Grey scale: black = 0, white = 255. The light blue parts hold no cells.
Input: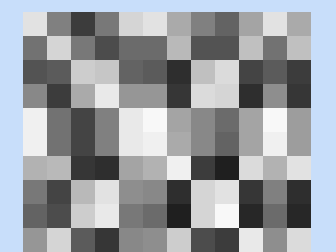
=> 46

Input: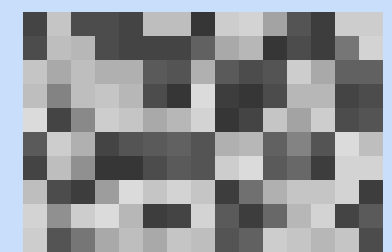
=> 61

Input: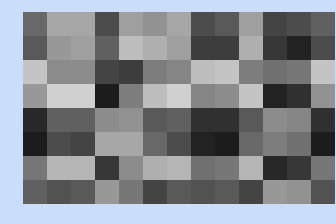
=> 28

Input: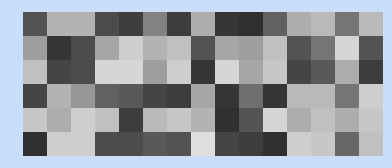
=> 206

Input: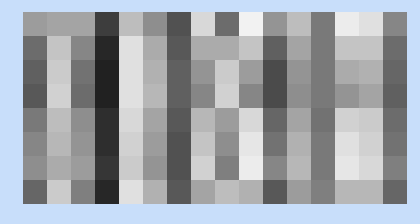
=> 114
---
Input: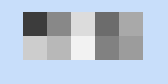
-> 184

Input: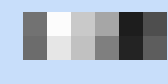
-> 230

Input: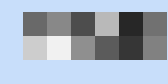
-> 241

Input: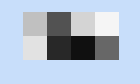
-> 40

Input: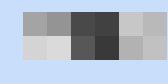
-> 218

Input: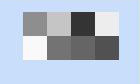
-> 115

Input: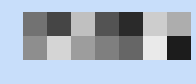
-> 213

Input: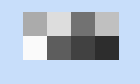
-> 93
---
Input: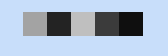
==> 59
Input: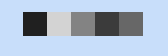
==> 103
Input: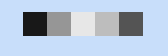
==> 150
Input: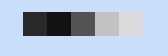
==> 83
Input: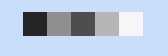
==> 143
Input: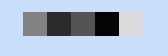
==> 84
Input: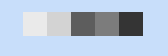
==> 124
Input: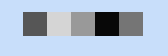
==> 117
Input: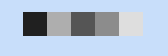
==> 140
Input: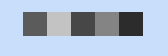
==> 91
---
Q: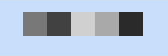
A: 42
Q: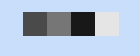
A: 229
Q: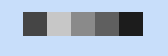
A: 28
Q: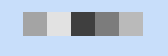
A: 186
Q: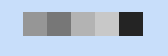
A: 36
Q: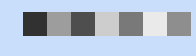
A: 142
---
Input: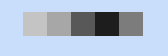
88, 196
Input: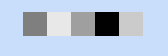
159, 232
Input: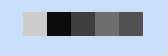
62, 205
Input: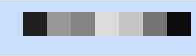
219, 219
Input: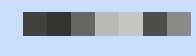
185, 198
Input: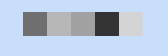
161, 212
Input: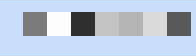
195, 253
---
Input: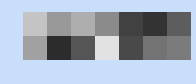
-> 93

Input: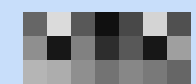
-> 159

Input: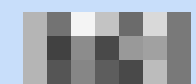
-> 121

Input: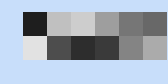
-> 104

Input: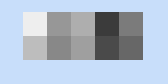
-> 123

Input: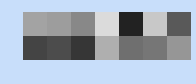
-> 89

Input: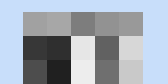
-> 215

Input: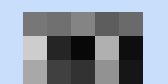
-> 14
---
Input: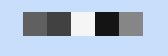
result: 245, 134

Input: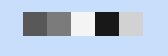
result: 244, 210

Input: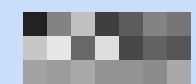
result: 230, 222

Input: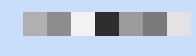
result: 242, 227

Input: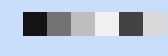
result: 240, 218

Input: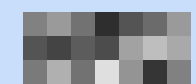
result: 223, 190

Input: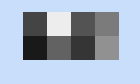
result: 237, 145
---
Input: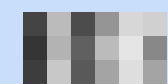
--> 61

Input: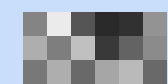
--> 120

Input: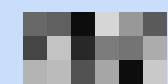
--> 180

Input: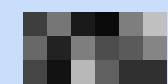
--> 69

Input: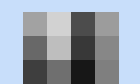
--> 62

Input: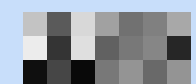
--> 15
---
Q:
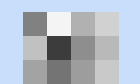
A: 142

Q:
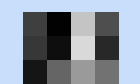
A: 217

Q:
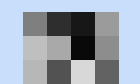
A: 9

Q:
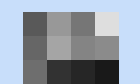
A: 132

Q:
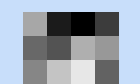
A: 175

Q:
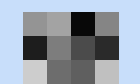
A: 75
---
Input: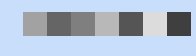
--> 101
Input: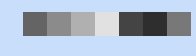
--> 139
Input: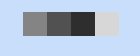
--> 81
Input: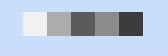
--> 172
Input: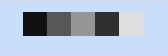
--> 88
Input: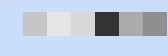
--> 229
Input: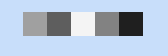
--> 94
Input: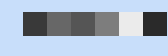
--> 103
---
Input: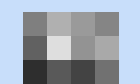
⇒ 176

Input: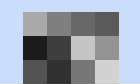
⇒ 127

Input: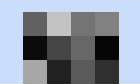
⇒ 195

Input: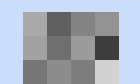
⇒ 95

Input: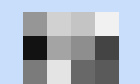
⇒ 209

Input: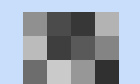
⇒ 75
